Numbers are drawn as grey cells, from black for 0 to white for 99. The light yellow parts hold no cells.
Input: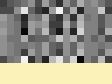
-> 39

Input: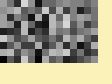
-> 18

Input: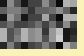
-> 32

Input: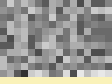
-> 57

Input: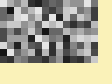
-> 52

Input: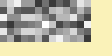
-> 94
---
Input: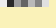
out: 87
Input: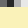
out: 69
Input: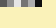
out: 67
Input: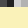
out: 69
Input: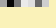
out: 86
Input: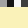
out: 63
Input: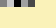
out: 62
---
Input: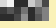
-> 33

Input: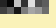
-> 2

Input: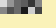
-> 58

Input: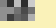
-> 56

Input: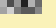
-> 30

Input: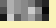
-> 68
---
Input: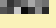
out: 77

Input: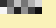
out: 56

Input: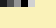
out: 11

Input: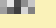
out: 61

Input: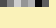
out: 80

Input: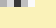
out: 69
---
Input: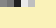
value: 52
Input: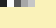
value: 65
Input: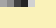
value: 54
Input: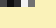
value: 28
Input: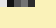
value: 33
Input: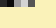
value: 33
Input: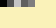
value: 37
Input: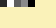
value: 37
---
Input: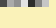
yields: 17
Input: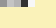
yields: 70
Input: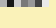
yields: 59
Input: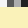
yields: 34
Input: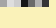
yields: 41
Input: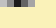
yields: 11
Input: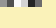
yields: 82
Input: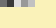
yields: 86
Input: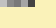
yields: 47
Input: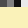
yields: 50
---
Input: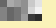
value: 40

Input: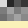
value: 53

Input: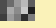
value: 60

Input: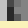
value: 16

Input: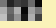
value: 36

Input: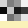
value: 44

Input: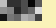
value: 46

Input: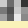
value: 37

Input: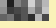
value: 45

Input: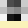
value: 9
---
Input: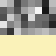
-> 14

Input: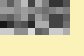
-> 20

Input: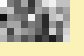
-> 75

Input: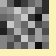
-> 51

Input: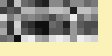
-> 41

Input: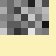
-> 67
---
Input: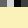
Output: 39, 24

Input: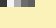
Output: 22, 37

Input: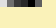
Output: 87, 37

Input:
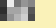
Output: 24, 29

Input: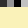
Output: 18, 75

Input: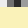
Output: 92, 60

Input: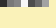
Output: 18, 63

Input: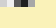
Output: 81, 65
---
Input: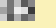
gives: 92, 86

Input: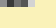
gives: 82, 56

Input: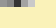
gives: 78, 63

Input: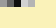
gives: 81, 70

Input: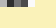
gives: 97, 71

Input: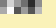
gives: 98, 82

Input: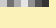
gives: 89, 79
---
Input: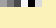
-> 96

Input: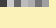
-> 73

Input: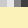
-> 25

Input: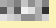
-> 76

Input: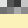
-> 77

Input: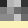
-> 20

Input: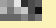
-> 18

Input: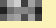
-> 24

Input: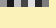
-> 27

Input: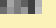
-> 37
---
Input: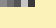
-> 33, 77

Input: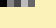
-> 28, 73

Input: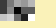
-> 1, 99

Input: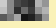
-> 41, 79

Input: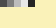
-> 73, 90

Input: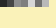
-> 49, 83
